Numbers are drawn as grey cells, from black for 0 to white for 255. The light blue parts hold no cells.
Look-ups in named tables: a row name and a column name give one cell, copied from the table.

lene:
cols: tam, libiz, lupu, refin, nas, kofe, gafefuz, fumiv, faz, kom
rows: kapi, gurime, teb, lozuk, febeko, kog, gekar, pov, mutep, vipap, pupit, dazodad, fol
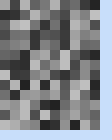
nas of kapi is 120
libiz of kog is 94
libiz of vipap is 47
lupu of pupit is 186
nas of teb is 53
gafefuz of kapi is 91
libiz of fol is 174
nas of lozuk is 87
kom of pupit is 148
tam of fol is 186
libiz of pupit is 147
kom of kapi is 36
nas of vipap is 132
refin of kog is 151
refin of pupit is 121
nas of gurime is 133
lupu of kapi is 179
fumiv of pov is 83
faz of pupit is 126
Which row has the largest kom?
gurime

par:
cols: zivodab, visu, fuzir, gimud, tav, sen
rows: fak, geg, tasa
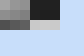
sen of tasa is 202
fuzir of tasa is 95
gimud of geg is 34
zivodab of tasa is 80
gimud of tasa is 201
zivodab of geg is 142

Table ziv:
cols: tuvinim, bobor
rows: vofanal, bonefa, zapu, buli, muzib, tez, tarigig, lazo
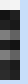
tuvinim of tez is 126
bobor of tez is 98
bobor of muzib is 19
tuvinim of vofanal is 242
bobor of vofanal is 244
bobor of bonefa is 32
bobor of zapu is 25
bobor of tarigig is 27
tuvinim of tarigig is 40
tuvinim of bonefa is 19
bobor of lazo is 33
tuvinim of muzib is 28
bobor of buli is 98
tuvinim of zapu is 33
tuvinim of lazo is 44
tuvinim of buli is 126

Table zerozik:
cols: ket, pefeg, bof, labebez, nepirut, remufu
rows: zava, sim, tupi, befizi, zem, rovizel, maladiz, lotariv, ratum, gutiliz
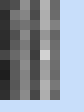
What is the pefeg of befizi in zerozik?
80
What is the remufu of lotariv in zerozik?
106
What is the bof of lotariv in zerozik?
131
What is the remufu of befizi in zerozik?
101
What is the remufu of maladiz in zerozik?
110
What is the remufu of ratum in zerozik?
120
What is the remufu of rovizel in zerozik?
113
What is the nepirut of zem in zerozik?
168
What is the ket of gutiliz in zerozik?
47
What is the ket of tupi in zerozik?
48
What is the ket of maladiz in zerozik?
35
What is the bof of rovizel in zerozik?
132
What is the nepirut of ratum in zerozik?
177
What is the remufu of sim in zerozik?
107
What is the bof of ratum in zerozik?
132
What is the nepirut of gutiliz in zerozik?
174

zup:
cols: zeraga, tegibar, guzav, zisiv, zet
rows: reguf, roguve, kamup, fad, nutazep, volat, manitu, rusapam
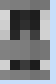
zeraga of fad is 193
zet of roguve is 197
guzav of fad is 121
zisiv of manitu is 28
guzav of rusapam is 124
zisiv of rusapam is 114
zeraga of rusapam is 132
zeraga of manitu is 209
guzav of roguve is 40
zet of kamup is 209
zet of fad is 209
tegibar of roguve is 30
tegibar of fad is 38
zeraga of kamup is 207
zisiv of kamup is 32
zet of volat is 118
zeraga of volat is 129
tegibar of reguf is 125

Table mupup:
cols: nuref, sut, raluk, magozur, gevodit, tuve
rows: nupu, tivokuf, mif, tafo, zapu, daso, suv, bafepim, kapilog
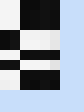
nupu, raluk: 11
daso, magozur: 15
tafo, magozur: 242
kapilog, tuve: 12
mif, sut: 243
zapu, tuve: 230
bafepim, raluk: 12
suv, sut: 17
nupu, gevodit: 17
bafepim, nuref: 243
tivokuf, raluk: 12
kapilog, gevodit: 17
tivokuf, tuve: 13
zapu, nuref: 12

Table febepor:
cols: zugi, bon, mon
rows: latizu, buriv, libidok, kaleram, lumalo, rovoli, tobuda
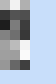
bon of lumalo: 187
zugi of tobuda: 151
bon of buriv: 83
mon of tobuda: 63
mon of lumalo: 243
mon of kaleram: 56
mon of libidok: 61
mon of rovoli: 250
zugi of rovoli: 159
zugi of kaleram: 130
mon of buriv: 79
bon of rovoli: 158
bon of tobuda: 103
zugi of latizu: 185
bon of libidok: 124
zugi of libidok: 29
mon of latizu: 176
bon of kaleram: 111
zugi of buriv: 55

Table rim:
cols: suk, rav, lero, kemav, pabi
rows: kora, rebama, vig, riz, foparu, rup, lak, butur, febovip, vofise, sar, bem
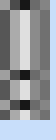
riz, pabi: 112
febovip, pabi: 113
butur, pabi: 132
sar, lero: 23
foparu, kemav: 139
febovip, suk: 87
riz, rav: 171
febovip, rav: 170
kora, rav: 75
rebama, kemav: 139
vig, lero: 223
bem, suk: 87
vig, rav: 170
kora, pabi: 132
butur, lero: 23
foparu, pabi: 113
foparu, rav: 170
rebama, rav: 170
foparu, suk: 87
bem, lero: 223

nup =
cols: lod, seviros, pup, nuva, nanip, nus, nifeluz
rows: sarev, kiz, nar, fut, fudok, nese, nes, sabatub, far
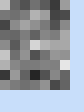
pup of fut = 125
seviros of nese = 111
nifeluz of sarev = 156
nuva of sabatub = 37
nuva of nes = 123
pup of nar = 163
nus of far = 73
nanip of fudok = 179
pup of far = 112
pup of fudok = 137
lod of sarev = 193
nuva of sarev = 113
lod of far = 141
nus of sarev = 58
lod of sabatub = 55
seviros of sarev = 102
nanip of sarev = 91
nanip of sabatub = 82
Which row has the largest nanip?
fudok

